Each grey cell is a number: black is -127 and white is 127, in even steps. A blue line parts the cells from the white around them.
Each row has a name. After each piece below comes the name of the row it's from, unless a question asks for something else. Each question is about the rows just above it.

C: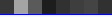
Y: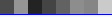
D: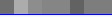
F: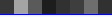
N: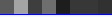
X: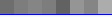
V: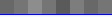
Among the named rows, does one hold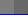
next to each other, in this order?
yes
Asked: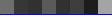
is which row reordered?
F
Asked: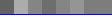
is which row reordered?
X
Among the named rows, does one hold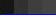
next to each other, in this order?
no
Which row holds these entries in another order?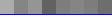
X
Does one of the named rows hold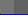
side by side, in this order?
no

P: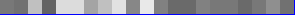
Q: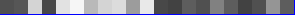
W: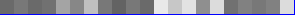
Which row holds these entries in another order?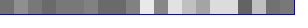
P
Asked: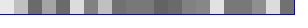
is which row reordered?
P
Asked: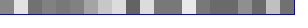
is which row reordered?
W
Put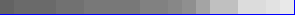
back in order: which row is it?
P
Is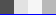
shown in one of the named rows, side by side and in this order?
no
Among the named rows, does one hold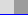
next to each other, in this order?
yes

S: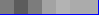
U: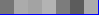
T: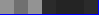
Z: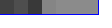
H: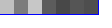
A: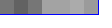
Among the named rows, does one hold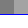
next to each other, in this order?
yes
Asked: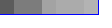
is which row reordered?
S

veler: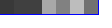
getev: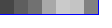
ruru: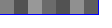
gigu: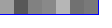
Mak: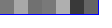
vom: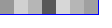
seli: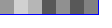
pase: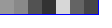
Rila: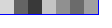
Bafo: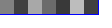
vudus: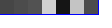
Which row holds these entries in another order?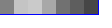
getev
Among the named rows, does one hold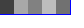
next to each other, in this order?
yes
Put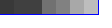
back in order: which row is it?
veler

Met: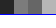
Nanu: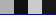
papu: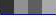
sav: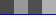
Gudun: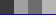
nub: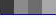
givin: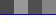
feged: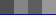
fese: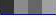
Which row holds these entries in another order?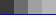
Gudun
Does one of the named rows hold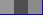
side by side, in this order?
no
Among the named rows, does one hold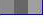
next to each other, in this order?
yes
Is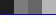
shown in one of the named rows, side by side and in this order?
no

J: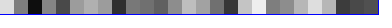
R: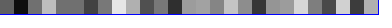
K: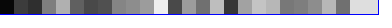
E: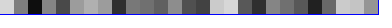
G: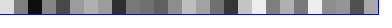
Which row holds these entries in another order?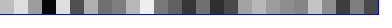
K
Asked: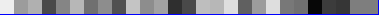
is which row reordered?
K
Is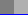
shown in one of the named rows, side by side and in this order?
yes
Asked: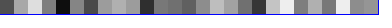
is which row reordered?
G
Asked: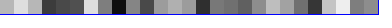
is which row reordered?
J

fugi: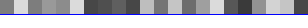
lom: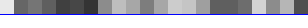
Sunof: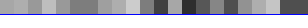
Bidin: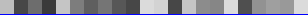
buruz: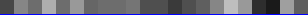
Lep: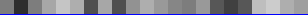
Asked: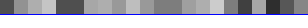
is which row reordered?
Sunof
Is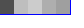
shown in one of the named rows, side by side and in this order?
no
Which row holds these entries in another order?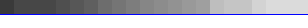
Bidin
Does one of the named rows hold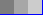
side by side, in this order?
yes
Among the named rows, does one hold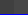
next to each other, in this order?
yes
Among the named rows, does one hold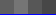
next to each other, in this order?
yes
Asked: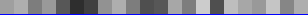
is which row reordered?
Lep

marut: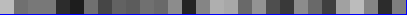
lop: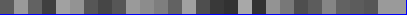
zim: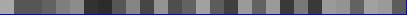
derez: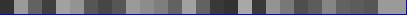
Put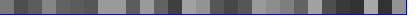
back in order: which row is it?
lop
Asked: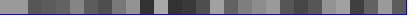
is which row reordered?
lop
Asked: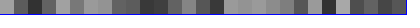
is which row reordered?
derez
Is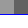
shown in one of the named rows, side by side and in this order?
yes
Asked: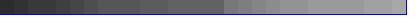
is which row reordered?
zim

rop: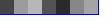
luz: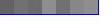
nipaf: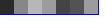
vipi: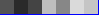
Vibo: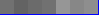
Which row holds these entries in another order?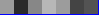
nipaf
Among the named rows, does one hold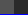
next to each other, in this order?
yes
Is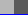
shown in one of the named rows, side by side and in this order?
no
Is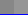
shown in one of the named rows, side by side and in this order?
no
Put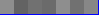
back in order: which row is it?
luz
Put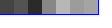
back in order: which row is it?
rop

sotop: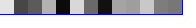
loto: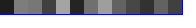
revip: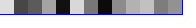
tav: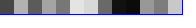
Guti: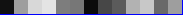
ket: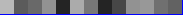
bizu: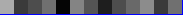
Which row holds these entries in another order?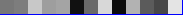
sotop
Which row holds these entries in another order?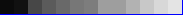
Guti

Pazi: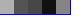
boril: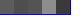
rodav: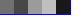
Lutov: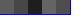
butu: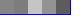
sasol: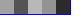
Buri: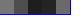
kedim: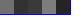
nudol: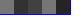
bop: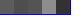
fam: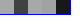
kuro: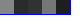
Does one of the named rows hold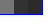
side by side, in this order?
no
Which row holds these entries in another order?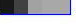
fam

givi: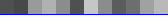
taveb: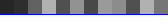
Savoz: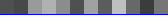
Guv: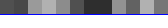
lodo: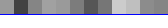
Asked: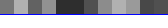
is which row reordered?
Guv
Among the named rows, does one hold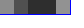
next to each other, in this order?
yes
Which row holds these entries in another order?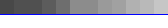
givi
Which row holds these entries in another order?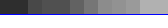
Guv

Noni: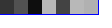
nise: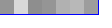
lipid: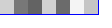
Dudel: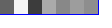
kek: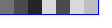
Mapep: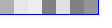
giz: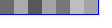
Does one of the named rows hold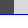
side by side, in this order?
yes
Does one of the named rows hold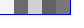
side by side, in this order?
no
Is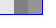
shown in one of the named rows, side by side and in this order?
no

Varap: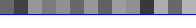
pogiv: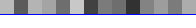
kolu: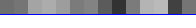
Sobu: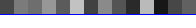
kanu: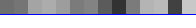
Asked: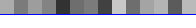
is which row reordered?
pogiv
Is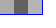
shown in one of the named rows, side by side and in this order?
no
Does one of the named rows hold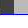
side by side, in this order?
no
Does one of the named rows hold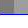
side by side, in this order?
no
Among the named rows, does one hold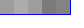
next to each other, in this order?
no
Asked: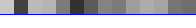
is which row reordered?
kanu
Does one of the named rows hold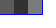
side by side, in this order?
yes

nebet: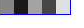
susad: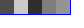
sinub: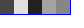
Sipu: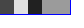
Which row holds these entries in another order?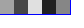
sinub
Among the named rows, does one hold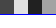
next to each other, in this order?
yes
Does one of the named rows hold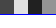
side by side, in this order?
no
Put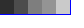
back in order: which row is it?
susad
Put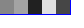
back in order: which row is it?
sinub

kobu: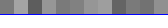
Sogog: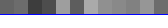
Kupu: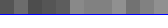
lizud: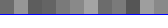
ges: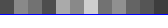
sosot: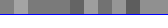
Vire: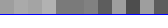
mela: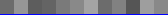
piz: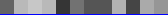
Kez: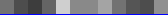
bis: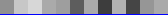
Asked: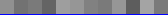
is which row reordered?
kobu
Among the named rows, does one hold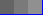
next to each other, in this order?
no
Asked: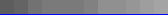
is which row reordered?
sosot

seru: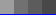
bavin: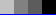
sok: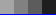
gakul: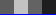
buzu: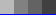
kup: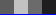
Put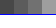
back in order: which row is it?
seru
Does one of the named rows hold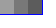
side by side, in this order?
no
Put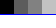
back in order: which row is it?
bavin
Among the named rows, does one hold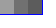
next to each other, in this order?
yes
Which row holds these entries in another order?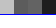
gakul
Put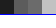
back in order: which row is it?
kup
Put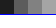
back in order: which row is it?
sok

